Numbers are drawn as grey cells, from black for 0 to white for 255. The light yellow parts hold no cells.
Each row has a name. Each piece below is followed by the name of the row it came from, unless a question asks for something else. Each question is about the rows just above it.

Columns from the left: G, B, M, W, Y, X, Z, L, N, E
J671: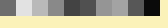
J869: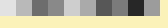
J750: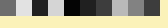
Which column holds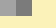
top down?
L
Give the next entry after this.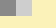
[170]
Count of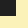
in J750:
2
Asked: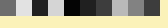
J750
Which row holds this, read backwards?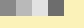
J671
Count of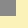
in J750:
0

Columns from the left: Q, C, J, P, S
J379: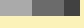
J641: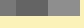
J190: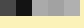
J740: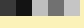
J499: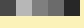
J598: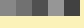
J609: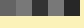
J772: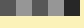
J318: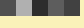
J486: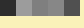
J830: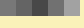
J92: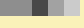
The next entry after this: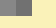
[80]
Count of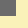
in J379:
2
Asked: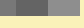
J641
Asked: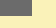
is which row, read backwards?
J379

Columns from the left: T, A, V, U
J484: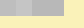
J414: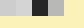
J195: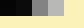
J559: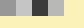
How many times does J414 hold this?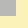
1
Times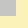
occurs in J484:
1
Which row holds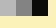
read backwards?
J195
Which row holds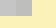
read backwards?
J484
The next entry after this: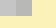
[184]
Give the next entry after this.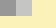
[59]

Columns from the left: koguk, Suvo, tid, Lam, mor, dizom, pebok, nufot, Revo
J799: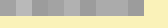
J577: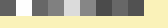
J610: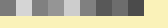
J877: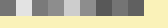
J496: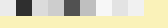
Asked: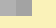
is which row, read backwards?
J799
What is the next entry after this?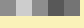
[96]

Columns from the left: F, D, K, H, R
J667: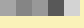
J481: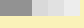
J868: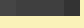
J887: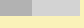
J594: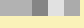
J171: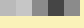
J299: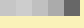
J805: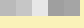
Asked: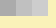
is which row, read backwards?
J299
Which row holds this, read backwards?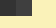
J868
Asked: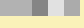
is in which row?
J594
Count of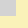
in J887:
3
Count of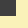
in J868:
3
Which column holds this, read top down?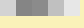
K

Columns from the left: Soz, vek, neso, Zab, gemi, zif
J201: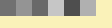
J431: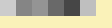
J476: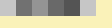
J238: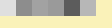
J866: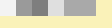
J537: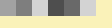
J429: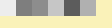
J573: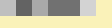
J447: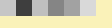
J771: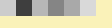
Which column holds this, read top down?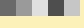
Zab
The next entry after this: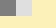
[169]
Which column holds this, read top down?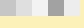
Soz
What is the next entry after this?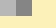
[169]
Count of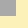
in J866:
2
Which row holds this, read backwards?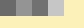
J476

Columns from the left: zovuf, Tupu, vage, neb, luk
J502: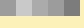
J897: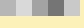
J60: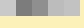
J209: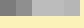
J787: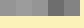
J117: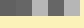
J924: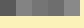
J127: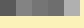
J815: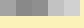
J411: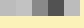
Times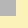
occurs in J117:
2
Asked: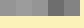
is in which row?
J787
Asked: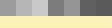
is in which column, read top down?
zovuf
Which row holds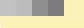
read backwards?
J60
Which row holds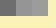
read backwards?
J787
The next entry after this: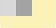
[117]
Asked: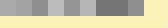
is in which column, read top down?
vage

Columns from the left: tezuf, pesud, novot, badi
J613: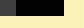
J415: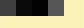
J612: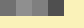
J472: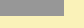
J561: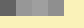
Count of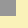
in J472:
4
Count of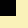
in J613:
3
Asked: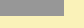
J472
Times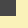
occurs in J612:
0
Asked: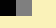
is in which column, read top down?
novot
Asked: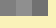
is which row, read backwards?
J612
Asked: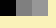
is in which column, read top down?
novot

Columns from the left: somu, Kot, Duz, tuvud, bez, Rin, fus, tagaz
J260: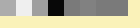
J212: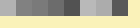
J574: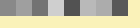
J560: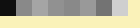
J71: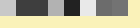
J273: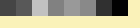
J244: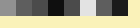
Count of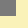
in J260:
3
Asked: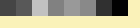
J273
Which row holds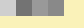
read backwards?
J560
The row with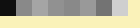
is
J560
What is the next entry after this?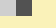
[185]
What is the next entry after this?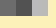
[172]

